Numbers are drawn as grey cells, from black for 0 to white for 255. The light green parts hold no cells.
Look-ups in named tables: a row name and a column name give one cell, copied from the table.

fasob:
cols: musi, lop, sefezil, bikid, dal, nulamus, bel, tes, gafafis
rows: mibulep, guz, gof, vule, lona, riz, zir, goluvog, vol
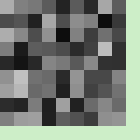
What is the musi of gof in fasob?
173
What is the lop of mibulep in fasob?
128
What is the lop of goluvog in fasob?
36
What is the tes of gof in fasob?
112
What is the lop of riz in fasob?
192
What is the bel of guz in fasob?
128
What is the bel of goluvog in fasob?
107
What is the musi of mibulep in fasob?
173
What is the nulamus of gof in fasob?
129
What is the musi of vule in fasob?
125

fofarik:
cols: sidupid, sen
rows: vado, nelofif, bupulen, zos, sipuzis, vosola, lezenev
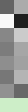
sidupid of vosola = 119
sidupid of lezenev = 145
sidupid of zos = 124
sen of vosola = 180
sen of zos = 166
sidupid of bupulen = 135
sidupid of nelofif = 248
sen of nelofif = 31
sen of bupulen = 203
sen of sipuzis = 161
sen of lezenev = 104
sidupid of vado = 100
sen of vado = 171
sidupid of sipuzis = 142

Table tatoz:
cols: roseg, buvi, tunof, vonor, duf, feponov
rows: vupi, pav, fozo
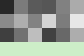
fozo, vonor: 65
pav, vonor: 212
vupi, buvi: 123
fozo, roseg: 63
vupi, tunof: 90
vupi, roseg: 40
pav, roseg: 138
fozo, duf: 104
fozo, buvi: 113
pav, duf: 124
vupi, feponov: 171
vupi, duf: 129
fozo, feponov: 173
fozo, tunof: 190
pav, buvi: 174
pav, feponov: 231
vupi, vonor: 86
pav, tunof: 130

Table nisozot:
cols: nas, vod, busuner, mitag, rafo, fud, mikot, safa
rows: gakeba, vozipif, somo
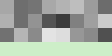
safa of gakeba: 108
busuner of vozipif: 147
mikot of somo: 138
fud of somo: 151
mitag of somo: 227
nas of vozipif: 176
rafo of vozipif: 59
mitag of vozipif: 83
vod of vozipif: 110

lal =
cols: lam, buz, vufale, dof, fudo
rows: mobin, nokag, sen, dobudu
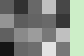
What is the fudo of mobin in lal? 71
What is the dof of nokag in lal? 105
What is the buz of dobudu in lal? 103
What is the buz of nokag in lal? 93
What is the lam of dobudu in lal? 21
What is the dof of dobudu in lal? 226
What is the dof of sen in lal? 120
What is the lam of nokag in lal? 148
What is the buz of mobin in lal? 49
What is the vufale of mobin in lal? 104
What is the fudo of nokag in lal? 54
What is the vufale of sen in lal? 156
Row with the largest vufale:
sen

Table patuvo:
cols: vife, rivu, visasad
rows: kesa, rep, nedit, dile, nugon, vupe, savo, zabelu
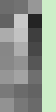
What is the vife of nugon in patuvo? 136
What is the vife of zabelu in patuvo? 146
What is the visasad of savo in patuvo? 99
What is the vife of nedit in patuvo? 172
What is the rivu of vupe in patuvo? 163
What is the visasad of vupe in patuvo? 111
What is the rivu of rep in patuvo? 201
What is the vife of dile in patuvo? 135
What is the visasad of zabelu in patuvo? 106
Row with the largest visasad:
kesa

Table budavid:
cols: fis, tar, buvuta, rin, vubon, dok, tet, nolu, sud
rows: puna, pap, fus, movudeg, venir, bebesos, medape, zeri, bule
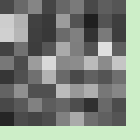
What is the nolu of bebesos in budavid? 84
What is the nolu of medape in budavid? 119
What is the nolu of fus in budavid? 122
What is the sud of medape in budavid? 135
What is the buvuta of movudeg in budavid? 61
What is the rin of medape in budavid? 80
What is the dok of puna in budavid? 122
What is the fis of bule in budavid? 37
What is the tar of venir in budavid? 76
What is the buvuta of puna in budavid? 133
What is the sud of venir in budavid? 197
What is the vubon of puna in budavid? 103
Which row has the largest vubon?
medape

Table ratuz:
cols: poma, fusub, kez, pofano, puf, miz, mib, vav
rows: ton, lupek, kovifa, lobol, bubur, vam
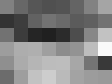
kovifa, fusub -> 60
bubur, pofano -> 188
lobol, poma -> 157
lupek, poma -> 51
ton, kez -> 86
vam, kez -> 194
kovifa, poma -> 114
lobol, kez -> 175
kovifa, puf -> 43
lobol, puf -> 140
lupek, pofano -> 115
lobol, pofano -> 159
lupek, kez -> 98
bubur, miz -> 167
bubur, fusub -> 171
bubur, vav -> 57
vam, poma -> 108
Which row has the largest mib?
lobol

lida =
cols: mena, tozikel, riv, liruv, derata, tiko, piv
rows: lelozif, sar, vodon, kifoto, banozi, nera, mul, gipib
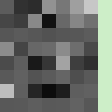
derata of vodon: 86
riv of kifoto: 103
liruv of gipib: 89
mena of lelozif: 92
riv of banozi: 25
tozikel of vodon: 91
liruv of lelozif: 146
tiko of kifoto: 109
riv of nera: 83
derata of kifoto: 139
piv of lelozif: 199
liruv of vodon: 82
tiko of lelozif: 159

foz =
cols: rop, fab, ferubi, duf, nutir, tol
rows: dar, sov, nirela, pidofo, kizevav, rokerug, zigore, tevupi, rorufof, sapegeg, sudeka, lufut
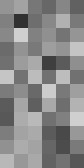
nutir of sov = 177
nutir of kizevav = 91
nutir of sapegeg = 73
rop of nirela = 136
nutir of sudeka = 76
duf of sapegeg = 91
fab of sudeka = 172
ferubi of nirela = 129
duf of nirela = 144
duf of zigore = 204
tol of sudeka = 122
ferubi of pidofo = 121
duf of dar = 103
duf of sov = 136
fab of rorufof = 172
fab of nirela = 207
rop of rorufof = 88
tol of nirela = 149
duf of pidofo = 158

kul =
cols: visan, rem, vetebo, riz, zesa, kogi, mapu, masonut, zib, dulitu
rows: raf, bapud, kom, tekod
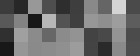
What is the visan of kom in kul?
48
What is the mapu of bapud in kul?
151
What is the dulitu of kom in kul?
75
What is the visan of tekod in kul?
24
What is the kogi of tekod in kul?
156
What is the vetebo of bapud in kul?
24
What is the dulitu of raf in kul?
74
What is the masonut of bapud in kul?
143
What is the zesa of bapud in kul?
83
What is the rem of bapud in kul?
131
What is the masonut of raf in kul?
101
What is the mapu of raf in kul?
137
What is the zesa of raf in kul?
46
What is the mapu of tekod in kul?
68
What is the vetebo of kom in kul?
139
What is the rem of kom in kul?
160
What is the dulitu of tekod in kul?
77
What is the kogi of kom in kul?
147
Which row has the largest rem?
kom

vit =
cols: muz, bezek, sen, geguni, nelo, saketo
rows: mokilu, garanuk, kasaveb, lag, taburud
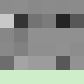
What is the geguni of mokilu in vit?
139
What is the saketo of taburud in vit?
146
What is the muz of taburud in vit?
109
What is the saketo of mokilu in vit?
139
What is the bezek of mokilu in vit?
141
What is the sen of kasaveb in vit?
144
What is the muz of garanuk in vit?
200
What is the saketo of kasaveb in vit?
144
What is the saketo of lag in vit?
141
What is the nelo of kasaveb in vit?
144
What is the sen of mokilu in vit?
137
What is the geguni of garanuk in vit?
123
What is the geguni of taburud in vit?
156
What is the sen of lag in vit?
143
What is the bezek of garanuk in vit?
52
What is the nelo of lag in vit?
145
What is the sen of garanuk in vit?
115
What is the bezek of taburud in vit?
164
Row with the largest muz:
garanuk

